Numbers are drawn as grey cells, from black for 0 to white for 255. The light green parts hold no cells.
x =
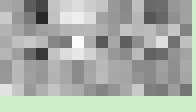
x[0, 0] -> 169
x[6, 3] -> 151
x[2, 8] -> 173
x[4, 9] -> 152
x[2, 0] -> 179
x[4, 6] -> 231
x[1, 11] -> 182
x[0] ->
[169, 162, 92, 69, 195, 211, 220, 205, 195, 153, 136, 190, 105, 109, 151, 160]
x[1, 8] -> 161
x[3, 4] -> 134
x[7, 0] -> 226
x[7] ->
[226, 198, 153, 175, 195, 177, 171, 146, 131, 147, 168, 201, 126, 121, 157, 116]
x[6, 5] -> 167
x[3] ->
[170, 191, 199, 184, 134, 123, 251, 170, 88, 167, 95, 142, 187, 222, 113, 192]
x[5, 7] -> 166
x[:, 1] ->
[162, 152, 165, 191, 159, 185, 185, 198]
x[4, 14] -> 147
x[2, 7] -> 184
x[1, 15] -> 161
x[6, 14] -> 142
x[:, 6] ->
[220, 238, 182, 251, 231, 139, 139, 171]
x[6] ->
[152, 185, 159, 151, 178, 167, 139, 168, 187, 168, 165, 146, 138, 157, 142, 166]
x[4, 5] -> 220
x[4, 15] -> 163
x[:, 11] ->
[190, 182, 185, 142, 186, 140, 146, 201]

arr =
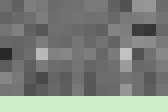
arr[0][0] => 111
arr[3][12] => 139
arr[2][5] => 110
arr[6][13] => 109
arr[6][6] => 112
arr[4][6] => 118
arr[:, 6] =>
[113, 115, 106, 117, 118, 116, 112, 120]
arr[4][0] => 40
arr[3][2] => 105
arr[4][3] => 185
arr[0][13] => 108
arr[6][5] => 93
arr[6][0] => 134
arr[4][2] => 110
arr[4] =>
[40, 100, 110, 185, 129, 134, 118, 125, 103, 123, 193, 83, 113, 136]
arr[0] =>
[111, 97, 126, 120, 108, 112, 113, 122, 120, 97, 82, 147, 151, 108]
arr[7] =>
[116, 118, 81, 93, 104, 94, 120, 87, 104, 107, 149, 111, 94, 116]
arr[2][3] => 87
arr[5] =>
[94, 114, 96, 122, 110, 108, 116, 101, 107, 112, 155, 105, 108, 124]
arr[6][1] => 120
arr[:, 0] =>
[111, 100, 116, 103, 40, 94, 134, 116]
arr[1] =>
[100, 105, 111, 125, 110, 113, 115, 113, 113, 105, 121, 123, 128, 115]
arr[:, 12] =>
[151, 128, 54, 139, 113, 108, 89, 94]
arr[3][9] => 99
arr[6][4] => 101

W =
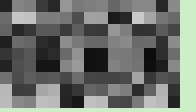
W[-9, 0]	34
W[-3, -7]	68
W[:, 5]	[150, 118, 59, 142, 106, 134, 72, 38, 37]
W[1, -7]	160
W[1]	[107, 198, 194, 125, 125, 118, 77, 161, 160, 26, 39, 202, 165, 117, 105]
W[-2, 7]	101
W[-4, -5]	121
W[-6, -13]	101
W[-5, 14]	109
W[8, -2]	184
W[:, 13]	[39, 117, 91, 47, 45, 28, 83, 178, 184]
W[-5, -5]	120
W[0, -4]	136
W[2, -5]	126
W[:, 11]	[136, 202, 50, 105, 113, 115, 164, 43, 123]
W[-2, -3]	99
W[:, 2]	[126, 194, 55, 101, 86, 86, 94, 63, 130]
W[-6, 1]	107
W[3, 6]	121
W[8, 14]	34
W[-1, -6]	73
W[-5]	[53, 74, 86, 34, 43, 106, 146, 17, 20, 123, 120, 113, 12, 45, 109]
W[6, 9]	68
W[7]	[184, 61, 63, 166, 175, 38, 54, 101, 94, 140, 126, 43, 99, 178, 50]
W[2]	[99, 40, 55, 89, 88, 59, 94, 58, 57, 150, 126, 50, 51, 91, 70]
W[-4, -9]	154
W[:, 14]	[138, 105, 70, 140, 109, 137, 76, 50, 34]
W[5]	[34, 79, 86, 21, 21, 134, 154, 17, 20, 130, 121, 115, 14, 28, 137]
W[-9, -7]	130
